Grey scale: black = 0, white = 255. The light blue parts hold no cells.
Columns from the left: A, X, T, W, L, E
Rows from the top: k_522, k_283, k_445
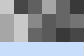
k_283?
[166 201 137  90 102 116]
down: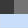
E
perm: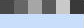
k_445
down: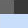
L

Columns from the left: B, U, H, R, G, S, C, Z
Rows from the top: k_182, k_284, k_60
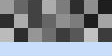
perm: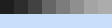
k_284
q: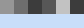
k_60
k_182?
[157 102  66 172 124  45 143  30]
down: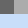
U
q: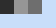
k_60

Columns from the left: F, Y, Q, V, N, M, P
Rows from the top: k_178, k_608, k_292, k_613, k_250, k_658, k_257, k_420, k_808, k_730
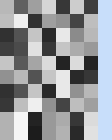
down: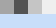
Q
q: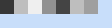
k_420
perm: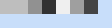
k_608
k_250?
[197  89 165 219  35 219  35]
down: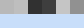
F
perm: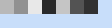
k_257

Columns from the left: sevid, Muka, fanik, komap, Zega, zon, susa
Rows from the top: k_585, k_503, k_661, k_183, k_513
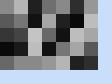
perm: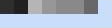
k_513
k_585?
[137 181  32 111 137  46 151]
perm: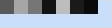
k_183
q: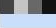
k_661
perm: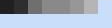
k_585
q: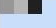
k_513
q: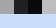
k_503

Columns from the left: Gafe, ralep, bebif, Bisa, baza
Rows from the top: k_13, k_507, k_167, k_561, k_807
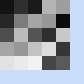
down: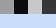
baza
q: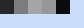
k_507

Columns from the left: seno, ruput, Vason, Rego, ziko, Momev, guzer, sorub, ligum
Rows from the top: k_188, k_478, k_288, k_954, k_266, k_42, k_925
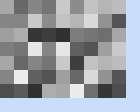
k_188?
[167 104 133 117 201 140 194 181 188]
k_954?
[125 117 230 133 230  96  84 159 201]
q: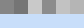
k_188
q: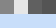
k_954
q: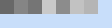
k_188

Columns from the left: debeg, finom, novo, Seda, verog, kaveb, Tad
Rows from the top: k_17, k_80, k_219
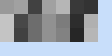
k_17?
[153 161  65 161 182  57  51]
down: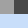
finom
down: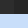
kaveb

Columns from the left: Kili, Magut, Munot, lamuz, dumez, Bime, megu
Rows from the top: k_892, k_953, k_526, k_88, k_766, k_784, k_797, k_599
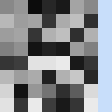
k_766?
[ 53  61 226 226 234  25  53]
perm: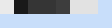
k_766
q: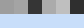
k_953
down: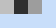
Bime
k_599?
[226  53 234  61  25  53 234]
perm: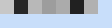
k_784

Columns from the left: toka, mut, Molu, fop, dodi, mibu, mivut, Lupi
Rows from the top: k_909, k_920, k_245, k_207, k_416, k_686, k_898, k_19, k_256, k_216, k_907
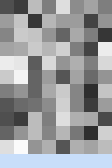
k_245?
[133 202 196 148 100 169 126  54]
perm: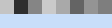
k_898
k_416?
[236 230  92 216 148 175 126 216]
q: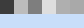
k_256
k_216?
[100 148 188 133 182 119  46 208]

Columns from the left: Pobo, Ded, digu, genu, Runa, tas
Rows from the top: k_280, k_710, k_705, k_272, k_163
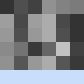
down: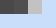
Runa
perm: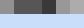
k_163
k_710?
[158  73 158 172  73  51]
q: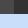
k_710
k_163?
[145  86 152 172  86  57]
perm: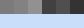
k_280

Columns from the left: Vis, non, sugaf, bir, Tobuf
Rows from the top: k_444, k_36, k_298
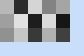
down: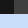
Tobuf
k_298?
[145 198  57 177  64]
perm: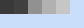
k_298

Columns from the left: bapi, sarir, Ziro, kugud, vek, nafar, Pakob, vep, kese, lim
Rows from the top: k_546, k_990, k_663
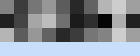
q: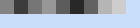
k_546
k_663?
[181  92 151  98  40  60 118 131 205 159]
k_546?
[131  60 118 151  92  40  98 181 205 159]
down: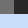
vek
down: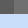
vek

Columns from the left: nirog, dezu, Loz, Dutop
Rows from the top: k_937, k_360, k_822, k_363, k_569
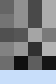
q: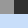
k_363
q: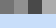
k_360
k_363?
[130 152  48 179]

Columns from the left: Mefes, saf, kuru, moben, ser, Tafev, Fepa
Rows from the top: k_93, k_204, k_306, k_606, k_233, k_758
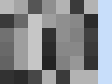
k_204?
[ 58 105 198 158 143 136  43]
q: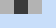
k_93
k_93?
[186 165  85 143 179  58 179]
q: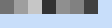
k_306
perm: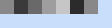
k_606

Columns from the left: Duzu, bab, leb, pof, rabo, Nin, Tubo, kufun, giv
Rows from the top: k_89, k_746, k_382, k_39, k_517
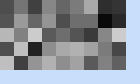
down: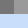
bab
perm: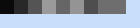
k_746
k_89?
[ 78 117  64 135 102 123 169  46  52]

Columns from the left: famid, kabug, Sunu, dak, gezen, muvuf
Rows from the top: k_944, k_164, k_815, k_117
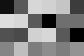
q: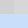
k_815
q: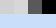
k_815
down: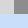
dak
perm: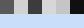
k_944

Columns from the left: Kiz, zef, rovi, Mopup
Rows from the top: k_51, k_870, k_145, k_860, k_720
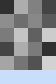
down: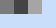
Kiz
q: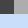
k_860
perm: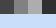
k_51
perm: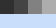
k_51
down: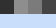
Kiz
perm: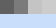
k_145

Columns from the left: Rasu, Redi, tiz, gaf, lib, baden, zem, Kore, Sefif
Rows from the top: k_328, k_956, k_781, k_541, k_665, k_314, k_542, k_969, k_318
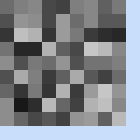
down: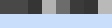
gaf
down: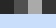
Redi
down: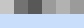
zem
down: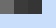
gaf
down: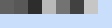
Kore
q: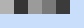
k_781
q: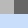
k_969

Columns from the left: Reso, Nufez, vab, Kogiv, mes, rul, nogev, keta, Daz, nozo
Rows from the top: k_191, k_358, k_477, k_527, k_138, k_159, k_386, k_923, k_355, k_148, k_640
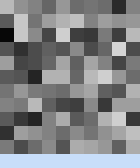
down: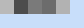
nozo
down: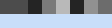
vab

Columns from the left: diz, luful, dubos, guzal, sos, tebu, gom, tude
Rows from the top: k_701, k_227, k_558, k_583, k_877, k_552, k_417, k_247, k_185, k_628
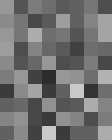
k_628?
[ 97 138  65 201  59  97  97 172]
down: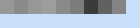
diz
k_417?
[ 59 138 164  59  97 201  52 110]
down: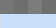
gom
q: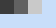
k_417

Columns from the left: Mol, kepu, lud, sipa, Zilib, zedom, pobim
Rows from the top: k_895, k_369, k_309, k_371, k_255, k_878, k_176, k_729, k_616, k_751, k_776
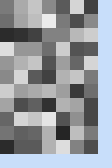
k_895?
[122 170 197 137  90 213  65]
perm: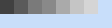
k_895
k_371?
[221 150 150 110 205  83  90]
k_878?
[137 213  90  65 178 197 122]
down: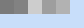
Zilib

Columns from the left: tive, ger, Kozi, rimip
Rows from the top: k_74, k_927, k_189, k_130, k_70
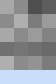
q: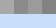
k_189
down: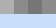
ger
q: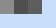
k_74
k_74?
[168 139  79  93]
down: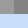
rimip
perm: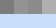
k_70
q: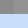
k_70

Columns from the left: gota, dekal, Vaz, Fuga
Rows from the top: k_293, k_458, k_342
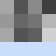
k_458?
[152 103 116 181]
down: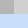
Fuga
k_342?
[166  83  95 208]
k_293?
[166  83 138  63]

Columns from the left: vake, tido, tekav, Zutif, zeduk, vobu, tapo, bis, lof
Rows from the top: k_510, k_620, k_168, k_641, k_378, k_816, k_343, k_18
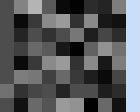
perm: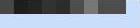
k_168
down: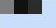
lof

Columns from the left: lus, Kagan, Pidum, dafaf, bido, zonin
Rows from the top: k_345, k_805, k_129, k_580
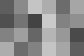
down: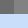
bido
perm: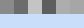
k_345
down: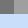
Kagan
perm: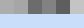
k_580
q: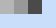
k_129
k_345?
[ 94 138 196 173 108 166]
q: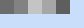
k_580

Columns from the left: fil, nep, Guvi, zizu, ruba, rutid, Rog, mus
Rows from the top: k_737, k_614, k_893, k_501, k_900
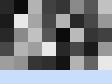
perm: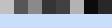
k_737
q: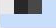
k_501
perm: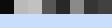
k_893
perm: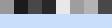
k_501
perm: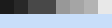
k_614

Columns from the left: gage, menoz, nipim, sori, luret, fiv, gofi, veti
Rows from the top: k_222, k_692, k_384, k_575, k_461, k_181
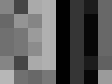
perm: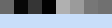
k_384
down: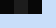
gofi

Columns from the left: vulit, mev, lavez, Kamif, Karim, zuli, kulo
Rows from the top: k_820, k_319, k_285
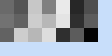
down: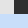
Karim
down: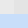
Karim
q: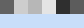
k_319
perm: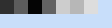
k_285
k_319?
[114  98 205 183 228  47  92]
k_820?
[106  84 199 128 234  39  78]

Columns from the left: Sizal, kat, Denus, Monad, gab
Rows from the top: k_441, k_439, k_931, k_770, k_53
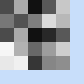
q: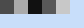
k_441
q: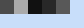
k_931
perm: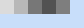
k_439

